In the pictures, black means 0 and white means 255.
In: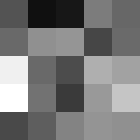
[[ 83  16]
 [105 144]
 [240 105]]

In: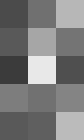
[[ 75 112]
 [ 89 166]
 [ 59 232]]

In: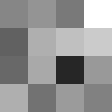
[[134 148]
 [ 97 175]
 [104 169]]

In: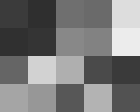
[[ 59  47]
 [ 48  52]
 [101 210]]

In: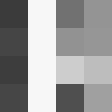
[[ 59 247]
 [ 69 247]
 [ 61 247]]

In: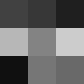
[[ 65  55]
 [183 131]
 [ 16 118]]

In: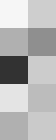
[[246 206]
 [176 143]
 [ 50 204]]

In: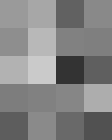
[[154 167]
 [142 184]
 [178 202]]

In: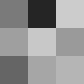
[[122  37]
 [159 200]
 [101 166]]
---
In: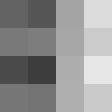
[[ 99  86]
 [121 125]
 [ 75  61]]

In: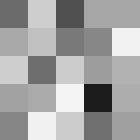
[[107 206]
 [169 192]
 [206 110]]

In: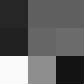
[[ 38  95]
 [ 33 102]
 [250 142]]

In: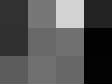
[[ 49 119]
 [ 48 104]
 [ 92 112]]

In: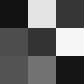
[[ 18 228]
 [ 77  51]
 [ 83 114]]

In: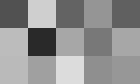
[[ 81 207]
 [188  41]
 [186 160]]

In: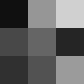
[[ 16 150]
 [ 72 101]
 [ 48  82]]

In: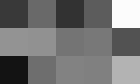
[[ 57 105]
 [147 145]
 [ 19 110]]

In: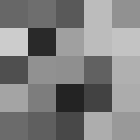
[[103 110]
 [204  41]
 [ 79 145]]
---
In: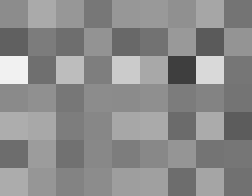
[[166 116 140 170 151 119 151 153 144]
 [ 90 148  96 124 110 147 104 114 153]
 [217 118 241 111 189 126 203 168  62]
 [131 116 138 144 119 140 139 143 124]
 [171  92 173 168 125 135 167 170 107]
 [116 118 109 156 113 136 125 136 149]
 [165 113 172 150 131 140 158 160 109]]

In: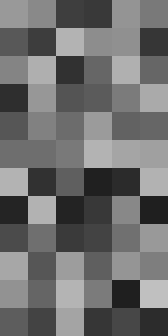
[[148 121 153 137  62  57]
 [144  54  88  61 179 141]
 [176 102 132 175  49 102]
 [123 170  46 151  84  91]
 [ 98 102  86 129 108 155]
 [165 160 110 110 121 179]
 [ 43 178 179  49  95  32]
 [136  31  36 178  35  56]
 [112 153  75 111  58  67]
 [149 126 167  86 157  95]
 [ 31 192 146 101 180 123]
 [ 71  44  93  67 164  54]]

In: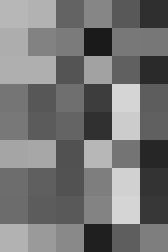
[[ 88  47 183 178  99 134]
 [120 119 173 130 123  26]
 [ 96  42 175 175  84 162]
 [213  93 117  87 111  61]
 [204  96 120  91 100  48]
 [116  38 165 167  81 183]
 [209  51 109  95  82 126]
 [213  55 108  92  89 131]
 [ 94 126 178 154 137  31]]

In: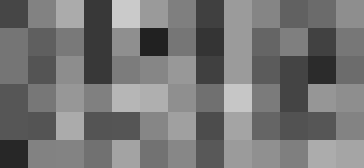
[[107 142  70 130 171  56 202 154 127  64 155 133  97]
 [ 65 119 117  95 121  56 143  33 118  52 155 101 127]
 [ 43 108 117  84 141  56 124 134 152  64 155  91  68]
 [150 142  86 119 151 128 182 175 143 112 198 123  68]
 [ 86 131  86  84 171  84  85 134 160  76 164 101  82]
 [172 165  39 130 131 113 163 114 135  88 155 144 127]]

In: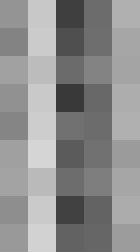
[[108 176 148 200  63]
 [110 166 131 203  79]
 [131 164 161 188 107]
 [104 173 145 201  57]
 [108 176 133 205 113]
 [113 155 160 213  91]
 [126 166 163 186 109]
 [ 99 172 142 202  65]
 [102 156 153 210  98]]

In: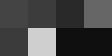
[[ 41 102  68  60]
 [ 15  15  59 207]]

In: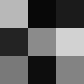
[[  8  27 184]
 [139 210  35]
 [ 13 131 121]]

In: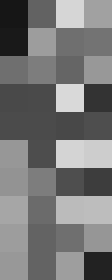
[[214 161  22  98]
 [111 115  25 157]
 [101 152 111 125]
 [217  51  73  74]
 [ 72  78  75  75]
 [212 205 151  77]
 [ 78  61 147 125]
 [187 189 166 107]
 [111 150 157  99]
 [158  34 152  99]]

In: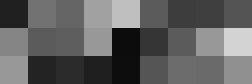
[[ 63  84  32 114 101 161 191  91  61]
 [152 211 133  91  94 152  12  53  91]
 [106 144 152  35  43  31  13  85 108]]
